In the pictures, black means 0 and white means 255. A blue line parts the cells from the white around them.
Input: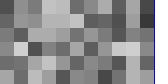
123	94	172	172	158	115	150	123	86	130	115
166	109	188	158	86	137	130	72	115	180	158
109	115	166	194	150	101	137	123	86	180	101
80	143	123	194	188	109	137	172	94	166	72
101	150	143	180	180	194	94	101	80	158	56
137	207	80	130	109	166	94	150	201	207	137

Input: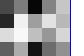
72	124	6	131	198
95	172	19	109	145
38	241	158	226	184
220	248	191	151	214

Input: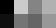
15	117	101	152
0	203	132	177

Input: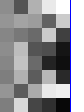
141	84	177	233	255
149	92	170	233	239
134	120	106	203	64
149	163	156	98	203
126	177	92	183	41
141	189	84	78	21
134	195	106	35	15
126	217	70	48	8

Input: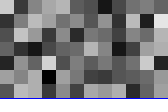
99	50	22	73	99	107	181	133	22	65	160	175
203	58	133	168	181	92	79	22	73	113	126	99
50	126	187	160	113	139	85	146	50	187	30	229
160	133	175	2	160	120	65	58	85	92	107	153
36	146	99	210	79	126	92	120	85	113	203	36
85	187	175	58	139	65	168	153	175	42	99	160
79	195	153	58	139	42	120	107	65	133	107	181

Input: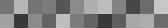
160	58	139	100	190	123	100	58	94	168	174	108
116	182	116	123	86	139	174	190	131	72	108	198

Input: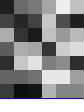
59	14	20	178	133	133
66	38	66	198	78	32
172	52	26	192	152	185
100	100	113	231	231	158
32	106	120	165	238	192
93	172	165	52	204	218
45	198	225	126	140	45

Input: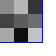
169	16	195
66	93	109
138	181	52

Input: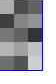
173	76	98
112	84	207
119	98	51
63	132	146
180	160	193
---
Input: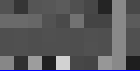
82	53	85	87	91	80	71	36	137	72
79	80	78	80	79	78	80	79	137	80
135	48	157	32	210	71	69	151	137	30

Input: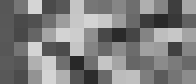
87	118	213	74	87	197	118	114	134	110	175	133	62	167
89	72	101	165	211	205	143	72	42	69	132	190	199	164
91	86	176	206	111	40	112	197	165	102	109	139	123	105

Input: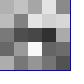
177	194	166	227	138
121	78	71	49	170
173	119	149	116	82

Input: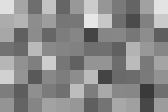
224	165	110	195	101	152	204	150	121	100	161	227
167	96	140	102	125	134	68	134	135	119	141	94
182	145	127	205	118	97	148	148	109	187	121	164
125	93	143	123	112	189	125	169	136	135	58	111

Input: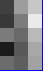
64	157	199
123	105	185
108	94	162

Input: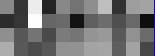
137	53	236	35	136	115	142	190	50	158	163
143	87	116	73	123	117	148	153	89	145	107

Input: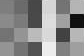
126	107	72	213	116	180
115	148	187	216	66	183

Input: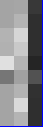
164	166	56
179	214	47
224	180	37
164	179	49
164	180	47
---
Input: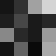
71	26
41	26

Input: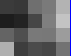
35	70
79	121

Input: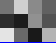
28	145
105	25

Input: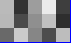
74	143
203	134

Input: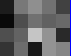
78	113
99	197

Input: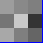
201	52
127	101

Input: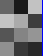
171	61
132	149

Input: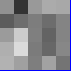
110	125
204	127

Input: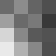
106	121
136	89
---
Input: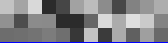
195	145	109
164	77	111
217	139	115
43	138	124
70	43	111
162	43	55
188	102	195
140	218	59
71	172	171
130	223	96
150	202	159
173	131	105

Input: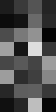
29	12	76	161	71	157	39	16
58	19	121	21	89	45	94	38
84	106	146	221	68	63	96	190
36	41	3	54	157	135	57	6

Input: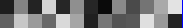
30	97
132	199
35	154
212	104
38	217
143	165
38	32
10	119
138	84
74	88
116	223
169	153
227	35

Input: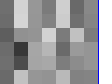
111	108	94	108	111	106
211	213	145	55	76	193
151	150	148	166	165	150
123	130	210	182	168	147
207	204	123	106	125	185
105	112	193	154	140	130
136	133	124	149	149	132

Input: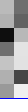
186	177	14	111	196	176	153
110	98	184	227	226	70	239

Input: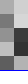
173	120	146	191	94
208	214	59	51	179

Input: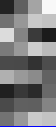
35	113	220	122	74	176	32	74	115
96	151	132	153	73	153	56	96	152
164	201	58	205	50	139	42	95	202
248	194	27	186	77	98	105	132	195

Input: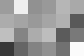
156	172	191	56
239	164	132	101
145	153	172	131
153	165	189	145
182	177	91	113
169	89	121	251
